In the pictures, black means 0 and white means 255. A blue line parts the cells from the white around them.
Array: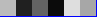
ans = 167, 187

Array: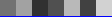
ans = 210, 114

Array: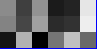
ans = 230, 20

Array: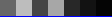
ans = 4, 103

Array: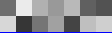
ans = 82, 215

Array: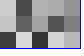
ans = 147, 61

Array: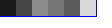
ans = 217, 26
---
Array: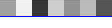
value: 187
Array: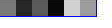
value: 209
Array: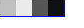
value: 86
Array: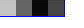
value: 8
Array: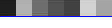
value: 210
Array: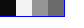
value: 149
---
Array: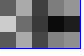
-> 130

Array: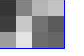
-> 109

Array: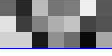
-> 10

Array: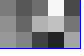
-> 36

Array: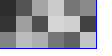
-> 97

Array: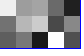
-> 255
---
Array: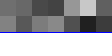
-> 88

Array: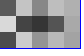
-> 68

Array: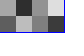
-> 189

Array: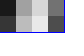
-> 188

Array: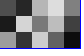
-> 213

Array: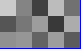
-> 119

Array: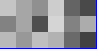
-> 166
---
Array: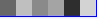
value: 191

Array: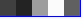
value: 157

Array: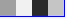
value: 197

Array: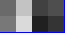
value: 195

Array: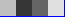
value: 191

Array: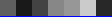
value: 151

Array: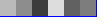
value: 186
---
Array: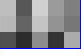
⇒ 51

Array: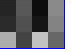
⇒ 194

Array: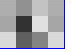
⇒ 132

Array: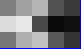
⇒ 89

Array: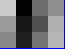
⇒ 116

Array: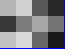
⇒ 102

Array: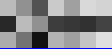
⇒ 195

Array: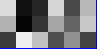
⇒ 144

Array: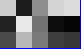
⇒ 62
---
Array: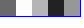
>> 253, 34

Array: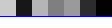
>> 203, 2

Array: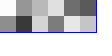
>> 252, 57

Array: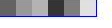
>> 224, 52

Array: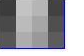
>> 195, 60

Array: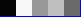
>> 248, 5
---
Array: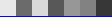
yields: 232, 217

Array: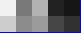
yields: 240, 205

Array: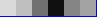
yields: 218, 191

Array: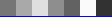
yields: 250, 222

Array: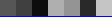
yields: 197, 175

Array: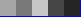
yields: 198, 165

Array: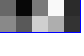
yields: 249, 207
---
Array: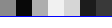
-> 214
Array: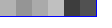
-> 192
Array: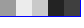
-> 201
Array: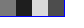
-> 30
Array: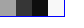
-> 54
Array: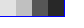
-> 192
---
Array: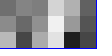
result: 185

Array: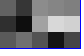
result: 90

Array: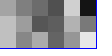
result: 192

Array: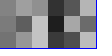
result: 115

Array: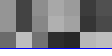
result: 107

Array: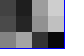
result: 131

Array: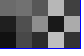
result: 17

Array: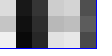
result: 240

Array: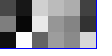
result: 15

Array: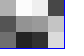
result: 111
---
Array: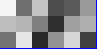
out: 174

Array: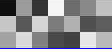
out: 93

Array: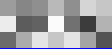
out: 179

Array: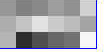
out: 165

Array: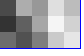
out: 210

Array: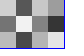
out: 53

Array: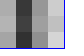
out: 192

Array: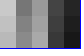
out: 30
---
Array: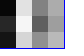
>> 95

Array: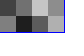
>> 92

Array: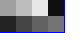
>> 98

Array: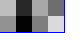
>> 126

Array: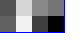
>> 63

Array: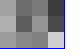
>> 149

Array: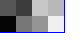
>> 149

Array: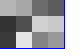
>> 209
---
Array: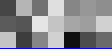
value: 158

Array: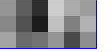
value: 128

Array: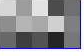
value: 208

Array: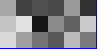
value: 96

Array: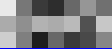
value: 81

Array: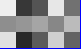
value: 135
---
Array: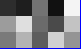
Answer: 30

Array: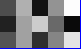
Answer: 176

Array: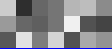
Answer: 46

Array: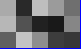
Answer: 41

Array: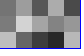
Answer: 157

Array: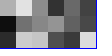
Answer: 226
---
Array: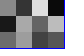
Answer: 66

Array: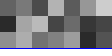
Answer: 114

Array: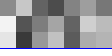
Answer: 152

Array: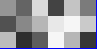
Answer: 93

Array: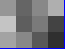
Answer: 88

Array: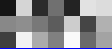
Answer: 171

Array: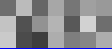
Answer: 61

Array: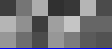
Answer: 75

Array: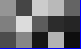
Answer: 22
